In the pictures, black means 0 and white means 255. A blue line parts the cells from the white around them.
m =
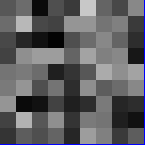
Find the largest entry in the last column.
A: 163
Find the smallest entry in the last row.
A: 38
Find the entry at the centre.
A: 52
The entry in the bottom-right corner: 93
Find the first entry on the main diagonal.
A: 87
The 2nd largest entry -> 184
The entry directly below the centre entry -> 45
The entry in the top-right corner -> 136
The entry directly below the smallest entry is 157
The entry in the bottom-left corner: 52
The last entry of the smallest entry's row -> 45
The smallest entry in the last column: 17
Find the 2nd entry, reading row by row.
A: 108
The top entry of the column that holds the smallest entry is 79
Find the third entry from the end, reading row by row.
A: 128
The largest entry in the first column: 149
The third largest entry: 178
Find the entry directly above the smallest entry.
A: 66
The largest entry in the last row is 157
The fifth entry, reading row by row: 58
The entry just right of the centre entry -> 87

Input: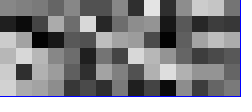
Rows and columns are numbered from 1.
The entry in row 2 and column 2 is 11
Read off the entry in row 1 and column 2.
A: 128
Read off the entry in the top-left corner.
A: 135
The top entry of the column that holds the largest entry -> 228
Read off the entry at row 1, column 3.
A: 122
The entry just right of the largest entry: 47
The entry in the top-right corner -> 116
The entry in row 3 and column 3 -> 3
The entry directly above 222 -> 148
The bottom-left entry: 210
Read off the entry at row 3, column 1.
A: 204
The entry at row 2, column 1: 31
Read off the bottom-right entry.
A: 122
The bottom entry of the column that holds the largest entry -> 68
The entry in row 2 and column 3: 68

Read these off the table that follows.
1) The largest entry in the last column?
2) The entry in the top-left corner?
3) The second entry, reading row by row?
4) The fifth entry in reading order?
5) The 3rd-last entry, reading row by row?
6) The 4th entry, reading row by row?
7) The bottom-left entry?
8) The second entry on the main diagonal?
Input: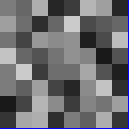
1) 189
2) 124
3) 103
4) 60
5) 96
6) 38
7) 53
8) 110

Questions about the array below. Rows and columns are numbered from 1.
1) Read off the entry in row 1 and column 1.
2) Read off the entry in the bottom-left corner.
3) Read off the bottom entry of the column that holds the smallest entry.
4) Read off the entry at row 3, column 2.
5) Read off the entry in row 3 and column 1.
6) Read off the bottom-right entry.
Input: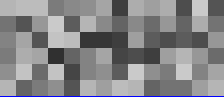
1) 181
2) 181
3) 143
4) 165
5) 131
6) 181

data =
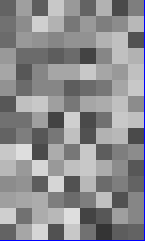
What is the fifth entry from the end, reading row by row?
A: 200
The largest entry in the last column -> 200
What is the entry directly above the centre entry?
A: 119
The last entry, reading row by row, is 99
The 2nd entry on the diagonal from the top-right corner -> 140
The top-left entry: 99
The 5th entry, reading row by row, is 153
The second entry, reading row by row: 159
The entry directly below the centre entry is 192
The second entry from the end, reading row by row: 93
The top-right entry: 126
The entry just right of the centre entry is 74
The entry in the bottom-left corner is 99
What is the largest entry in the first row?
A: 200
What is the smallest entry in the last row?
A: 52
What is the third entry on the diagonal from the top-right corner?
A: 178
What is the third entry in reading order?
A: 93
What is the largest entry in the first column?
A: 207

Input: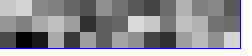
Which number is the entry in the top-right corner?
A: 88
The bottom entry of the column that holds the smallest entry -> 3
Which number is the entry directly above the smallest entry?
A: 128
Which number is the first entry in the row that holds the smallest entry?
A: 74
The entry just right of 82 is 144
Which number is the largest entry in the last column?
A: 212
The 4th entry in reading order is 128
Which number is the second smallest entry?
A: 25
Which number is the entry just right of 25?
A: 170
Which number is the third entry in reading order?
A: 136
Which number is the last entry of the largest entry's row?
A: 108
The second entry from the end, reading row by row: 144
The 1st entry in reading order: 199

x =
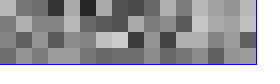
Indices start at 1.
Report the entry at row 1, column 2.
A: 118
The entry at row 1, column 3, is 110
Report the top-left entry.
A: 184
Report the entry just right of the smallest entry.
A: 169
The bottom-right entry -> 155
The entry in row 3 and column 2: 96
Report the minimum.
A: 39
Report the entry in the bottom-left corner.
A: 110
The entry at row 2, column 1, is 125
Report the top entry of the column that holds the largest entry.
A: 83
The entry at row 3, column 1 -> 131

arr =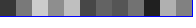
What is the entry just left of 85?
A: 99
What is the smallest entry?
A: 32
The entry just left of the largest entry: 121

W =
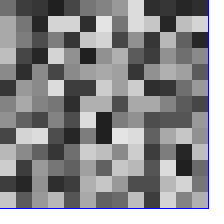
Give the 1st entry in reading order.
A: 111
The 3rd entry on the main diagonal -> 77
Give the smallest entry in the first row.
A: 32
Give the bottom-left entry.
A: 198
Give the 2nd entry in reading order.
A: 61
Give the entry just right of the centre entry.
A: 77
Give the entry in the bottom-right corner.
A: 176
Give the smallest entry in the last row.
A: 61
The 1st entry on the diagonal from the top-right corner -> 46
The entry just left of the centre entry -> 176
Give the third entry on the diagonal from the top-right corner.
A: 184
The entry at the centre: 176
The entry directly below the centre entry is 32
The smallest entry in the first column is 54
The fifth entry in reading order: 69
